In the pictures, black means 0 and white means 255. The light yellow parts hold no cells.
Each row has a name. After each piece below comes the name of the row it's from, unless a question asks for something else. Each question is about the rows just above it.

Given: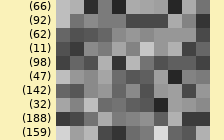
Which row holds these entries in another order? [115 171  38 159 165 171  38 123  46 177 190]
(66)
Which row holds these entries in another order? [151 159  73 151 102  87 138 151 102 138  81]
(142)
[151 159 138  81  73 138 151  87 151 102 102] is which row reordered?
(142)
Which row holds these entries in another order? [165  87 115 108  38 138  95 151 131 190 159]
(32)
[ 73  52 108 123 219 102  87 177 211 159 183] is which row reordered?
(159)
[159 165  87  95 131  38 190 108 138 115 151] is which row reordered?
(32)
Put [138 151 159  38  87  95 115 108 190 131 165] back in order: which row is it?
(32)

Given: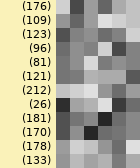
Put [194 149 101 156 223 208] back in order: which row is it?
(109)
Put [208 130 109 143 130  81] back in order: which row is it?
(123)
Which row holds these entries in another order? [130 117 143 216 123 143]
(81)
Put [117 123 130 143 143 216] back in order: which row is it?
(81)
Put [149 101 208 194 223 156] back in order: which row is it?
(109)
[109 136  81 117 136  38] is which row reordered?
(181)

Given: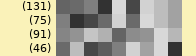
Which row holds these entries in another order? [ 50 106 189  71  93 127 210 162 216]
(46)
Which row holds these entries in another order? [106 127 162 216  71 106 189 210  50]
(75)
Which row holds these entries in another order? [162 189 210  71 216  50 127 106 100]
(131)
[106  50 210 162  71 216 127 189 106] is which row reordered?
(75)

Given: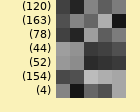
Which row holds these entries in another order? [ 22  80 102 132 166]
(4)
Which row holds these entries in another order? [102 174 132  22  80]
(163)
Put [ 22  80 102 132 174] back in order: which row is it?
(163)
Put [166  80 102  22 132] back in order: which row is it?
(4)

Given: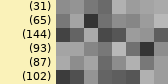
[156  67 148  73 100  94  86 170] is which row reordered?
(144)
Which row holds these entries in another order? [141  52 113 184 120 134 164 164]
(93)
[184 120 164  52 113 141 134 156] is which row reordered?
(65)
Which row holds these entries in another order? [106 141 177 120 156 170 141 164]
(87)
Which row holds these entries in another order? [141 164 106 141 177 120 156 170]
(87)
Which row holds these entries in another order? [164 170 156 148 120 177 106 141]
(31)
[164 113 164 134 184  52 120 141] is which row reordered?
(93)

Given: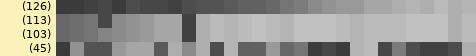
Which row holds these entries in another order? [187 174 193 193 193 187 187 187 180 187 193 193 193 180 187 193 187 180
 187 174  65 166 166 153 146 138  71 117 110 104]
(113)
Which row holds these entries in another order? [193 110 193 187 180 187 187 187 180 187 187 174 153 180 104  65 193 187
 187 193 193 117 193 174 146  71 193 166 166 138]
(113)
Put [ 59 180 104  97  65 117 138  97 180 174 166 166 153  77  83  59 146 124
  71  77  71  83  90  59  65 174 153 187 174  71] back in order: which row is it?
(126)
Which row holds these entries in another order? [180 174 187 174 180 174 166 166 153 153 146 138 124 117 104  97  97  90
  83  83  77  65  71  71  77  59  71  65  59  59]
(126)

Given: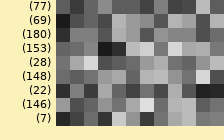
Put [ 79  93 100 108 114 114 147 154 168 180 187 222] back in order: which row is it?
(146)
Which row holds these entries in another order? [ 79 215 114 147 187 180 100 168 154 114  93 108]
(148)
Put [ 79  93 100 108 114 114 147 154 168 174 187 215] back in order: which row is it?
(28)
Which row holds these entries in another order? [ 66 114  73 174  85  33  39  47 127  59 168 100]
(22)
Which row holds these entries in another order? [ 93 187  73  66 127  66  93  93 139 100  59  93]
(77)

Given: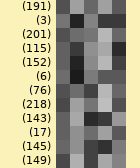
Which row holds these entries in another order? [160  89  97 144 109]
(17)
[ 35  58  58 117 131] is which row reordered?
(3)

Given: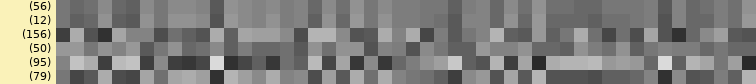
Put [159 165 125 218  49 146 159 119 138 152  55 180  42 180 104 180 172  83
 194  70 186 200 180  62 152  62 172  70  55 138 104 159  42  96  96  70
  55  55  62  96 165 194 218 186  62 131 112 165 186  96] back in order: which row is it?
(95)
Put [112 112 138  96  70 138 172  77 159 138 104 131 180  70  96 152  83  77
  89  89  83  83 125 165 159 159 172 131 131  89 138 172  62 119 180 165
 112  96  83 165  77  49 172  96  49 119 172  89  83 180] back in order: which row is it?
(79)
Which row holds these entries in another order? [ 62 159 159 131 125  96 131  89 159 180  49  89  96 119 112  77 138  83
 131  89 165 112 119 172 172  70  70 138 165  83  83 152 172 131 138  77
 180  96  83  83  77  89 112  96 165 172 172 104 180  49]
(156)
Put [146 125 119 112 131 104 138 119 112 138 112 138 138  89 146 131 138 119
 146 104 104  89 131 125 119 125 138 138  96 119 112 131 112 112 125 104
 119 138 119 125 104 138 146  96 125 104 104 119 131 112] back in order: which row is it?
(56)
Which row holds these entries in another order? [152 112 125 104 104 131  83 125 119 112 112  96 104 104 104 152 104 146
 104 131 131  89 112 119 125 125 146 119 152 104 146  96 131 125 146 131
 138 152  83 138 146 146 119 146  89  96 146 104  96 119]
(12)
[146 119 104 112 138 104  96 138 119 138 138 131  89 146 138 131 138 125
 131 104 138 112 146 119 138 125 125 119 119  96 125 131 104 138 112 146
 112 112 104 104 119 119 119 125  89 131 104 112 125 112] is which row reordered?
(56)
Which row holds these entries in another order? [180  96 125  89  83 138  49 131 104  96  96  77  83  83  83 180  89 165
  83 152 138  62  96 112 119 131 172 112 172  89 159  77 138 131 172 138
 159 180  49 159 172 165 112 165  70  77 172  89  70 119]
(79)

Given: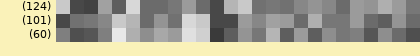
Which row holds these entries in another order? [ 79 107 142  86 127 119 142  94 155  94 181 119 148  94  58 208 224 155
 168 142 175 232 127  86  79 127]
(60)
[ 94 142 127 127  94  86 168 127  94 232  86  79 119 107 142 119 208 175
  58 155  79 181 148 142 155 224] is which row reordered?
(60)
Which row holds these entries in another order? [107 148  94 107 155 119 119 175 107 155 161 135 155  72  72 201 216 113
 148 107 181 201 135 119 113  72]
(101)
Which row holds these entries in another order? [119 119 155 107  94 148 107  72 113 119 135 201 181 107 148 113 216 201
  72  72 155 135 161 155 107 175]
(101)
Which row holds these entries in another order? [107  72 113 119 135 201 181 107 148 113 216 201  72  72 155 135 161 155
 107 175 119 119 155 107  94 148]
(101)

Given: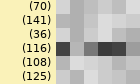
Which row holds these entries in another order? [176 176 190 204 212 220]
(36)
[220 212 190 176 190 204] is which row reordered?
(70)
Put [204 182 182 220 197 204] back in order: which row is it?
(125)
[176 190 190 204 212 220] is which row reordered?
(70)
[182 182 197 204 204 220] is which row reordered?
(125)
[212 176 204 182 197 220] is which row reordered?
(141)
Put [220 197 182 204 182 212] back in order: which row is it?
(108)

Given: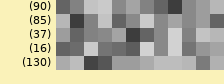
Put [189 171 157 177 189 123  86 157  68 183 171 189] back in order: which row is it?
(130)
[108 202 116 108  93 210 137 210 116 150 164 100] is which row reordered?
(16)
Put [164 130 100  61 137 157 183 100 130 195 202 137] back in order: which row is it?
(90)
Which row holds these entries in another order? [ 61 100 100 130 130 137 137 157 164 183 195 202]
(90)
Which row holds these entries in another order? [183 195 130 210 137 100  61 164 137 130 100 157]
(37)

